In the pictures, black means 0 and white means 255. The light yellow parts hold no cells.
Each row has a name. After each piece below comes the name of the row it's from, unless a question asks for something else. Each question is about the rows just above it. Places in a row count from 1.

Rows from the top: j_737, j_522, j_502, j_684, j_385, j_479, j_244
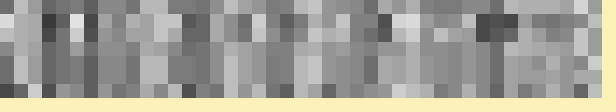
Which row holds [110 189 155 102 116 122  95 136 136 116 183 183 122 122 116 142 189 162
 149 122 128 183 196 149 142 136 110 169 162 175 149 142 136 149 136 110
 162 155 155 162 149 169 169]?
j_479
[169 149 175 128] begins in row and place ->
j_737, 28
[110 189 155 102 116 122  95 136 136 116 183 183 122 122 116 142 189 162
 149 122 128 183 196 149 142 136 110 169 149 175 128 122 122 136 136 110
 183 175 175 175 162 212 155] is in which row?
j_737
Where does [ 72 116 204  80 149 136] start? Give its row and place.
j_502, 4

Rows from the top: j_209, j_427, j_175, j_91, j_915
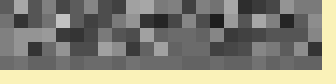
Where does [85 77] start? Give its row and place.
j_175, 9
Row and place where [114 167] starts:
j_209, 16
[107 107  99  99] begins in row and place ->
j_915, 12
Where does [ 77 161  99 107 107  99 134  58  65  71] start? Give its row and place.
j_175, 10

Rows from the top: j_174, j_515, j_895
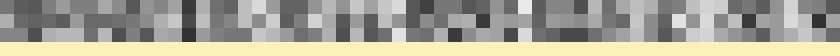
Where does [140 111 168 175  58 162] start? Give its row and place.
j_515, 31
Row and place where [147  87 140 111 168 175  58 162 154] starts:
j_515, 29

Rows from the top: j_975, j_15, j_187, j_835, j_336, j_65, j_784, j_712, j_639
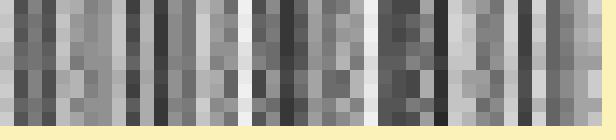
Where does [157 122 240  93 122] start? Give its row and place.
j_187, 16
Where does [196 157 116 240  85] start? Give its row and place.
j_639, 15
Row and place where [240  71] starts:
j_784, 18
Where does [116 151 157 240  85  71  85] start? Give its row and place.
j_187, 24
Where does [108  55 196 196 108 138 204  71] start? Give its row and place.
j_712, 31

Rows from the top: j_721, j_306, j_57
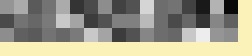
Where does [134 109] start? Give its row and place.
j_57, 11
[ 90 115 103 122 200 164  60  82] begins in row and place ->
j_57, 3

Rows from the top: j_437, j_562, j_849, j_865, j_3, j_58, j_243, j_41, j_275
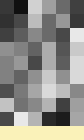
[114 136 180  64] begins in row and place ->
j_41, 2
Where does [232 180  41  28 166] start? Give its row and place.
j_275, 2
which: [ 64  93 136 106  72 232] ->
j_849
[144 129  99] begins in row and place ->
j_865, 1

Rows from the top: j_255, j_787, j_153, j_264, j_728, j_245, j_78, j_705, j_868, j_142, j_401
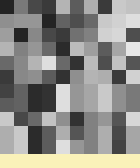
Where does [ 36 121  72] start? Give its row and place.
j_255, 1
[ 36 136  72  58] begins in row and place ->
j_153, 2
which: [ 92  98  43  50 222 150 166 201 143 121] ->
j_705
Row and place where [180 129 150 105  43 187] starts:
j_264, 1
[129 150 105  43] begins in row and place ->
j_264, 2
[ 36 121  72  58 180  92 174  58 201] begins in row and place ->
j_255, 1

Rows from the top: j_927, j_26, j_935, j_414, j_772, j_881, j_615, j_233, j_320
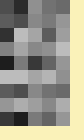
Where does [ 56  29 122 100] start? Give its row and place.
j_320, 1
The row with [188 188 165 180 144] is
j_881

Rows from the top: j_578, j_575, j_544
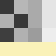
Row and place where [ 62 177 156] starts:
j_544, 1
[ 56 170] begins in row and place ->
j_575, 2
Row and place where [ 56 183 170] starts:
j_578, 1

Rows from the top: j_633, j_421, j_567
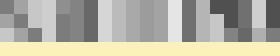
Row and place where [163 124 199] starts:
j_421, 1
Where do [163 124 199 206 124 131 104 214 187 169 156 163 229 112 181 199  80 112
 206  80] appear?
j_421
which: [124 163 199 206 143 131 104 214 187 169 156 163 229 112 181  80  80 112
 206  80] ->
j_633

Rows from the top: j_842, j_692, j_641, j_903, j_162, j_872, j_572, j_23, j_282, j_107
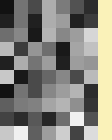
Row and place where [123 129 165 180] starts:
j_23, 2
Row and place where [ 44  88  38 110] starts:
j_282, 2
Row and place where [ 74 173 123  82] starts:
j_842, 3
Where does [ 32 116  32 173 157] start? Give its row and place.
j_692, 1
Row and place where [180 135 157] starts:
j_641, 4
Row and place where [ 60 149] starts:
j_903, 2
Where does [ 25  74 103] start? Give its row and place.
j_872, 2

